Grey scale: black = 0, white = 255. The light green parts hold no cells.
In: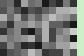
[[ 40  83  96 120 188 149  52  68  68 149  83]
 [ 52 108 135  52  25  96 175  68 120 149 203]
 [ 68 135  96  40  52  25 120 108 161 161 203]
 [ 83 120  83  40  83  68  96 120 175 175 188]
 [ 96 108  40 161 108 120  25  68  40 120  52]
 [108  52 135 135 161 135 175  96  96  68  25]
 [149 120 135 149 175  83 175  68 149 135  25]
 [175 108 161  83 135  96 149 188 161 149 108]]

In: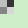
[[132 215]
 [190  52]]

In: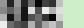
[[134  96 134  20 223  81 237 177 223]
 [150  35 150  35 108   7  65  50 193]
 [177  20 121  20  81 108  50   7 209]
 [237 108  81  65 177  96 163 193 150]]

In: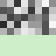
[[ 42 205  56 219 154 154  83 245]
 [ 83  97 232 205  56 205  68 193]
 [154 205  56 232 112 193 245 142]
 [168  68  97  68 128 142  97 219]
 [181 112 193 232 219 181  83 168]]

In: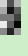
[[122 122  65]
 [138  36 153]
 [167  20  95]
 [209  81 179]
 [236  95   7]]

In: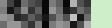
[[109 150 150  94  52 124   8 124 150 136  23  81 178]
 [124  23  65 136  52  94   8 150 109  23  52 109  81]
 [136  65  23 109  81  65   8 124  94   8 178  81  52]
 [150 136  38  52  94  65  23  81 124  81 193  23 109]]
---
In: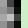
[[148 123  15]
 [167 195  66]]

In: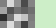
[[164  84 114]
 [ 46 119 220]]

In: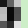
[[185  10  77]
 [191   9  79]]

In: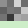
[[ 97 118 113]
 [115  56 172]]

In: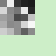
[[214 137 119]
 [159 143  74]]

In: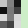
[[ 15 120  67]
 [218 123 216]]

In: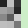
[[161 149  37]
 [136  92 206]]
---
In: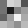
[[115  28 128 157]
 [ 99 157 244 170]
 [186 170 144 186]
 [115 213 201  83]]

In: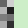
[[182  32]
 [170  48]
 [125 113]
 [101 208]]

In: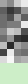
[[189  43 164 137]
 [ 95  55  80 149]
 [110  80 164  95]
 [110 124 124 234]
 [164 137 204 234]
 [110 149  55  43]
 [137 204 189  80]
 [ 68 234 124 110]
 [218 247 164 177]]

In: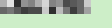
[[102 118  89  61  74  74 202  47 188 118  61 102 161]
 [175 226  47 146 131 175 214 131 146  74  89 102 202]]

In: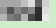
[[151  84 135 110 135  44 221]
 [179 123 110 179  72  44 233]
 [166 166 166 192 221  96 208]]

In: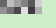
[[145 116  74 223  60 176]
 [102 191 160 131  89 207]]
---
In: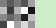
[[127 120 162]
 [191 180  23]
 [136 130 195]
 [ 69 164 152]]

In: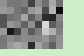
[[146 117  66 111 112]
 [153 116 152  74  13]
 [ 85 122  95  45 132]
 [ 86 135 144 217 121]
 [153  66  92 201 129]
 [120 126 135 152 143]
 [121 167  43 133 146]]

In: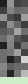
[[ 32  66]
 [ 65 107]
 [149  58]
 [ 71 102]
 [ 90 164]
 [109  86]
 [ 32  60]
 [110 159]
 [109  67]
 [134 106]
 [125 117]]

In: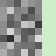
[[136  89 146]
 [153 128  78]
 [156 138 103]
 [141 109 183]
 [144 133  82]
 [ 87 179 128]
 [153 121 113]
 [173 115  99]]

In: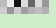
[[187  19 102 151]
 [204 203 179 177]]

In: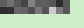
[[ 93  88 130  94  43]
 [ 45 103  78  83 123]]
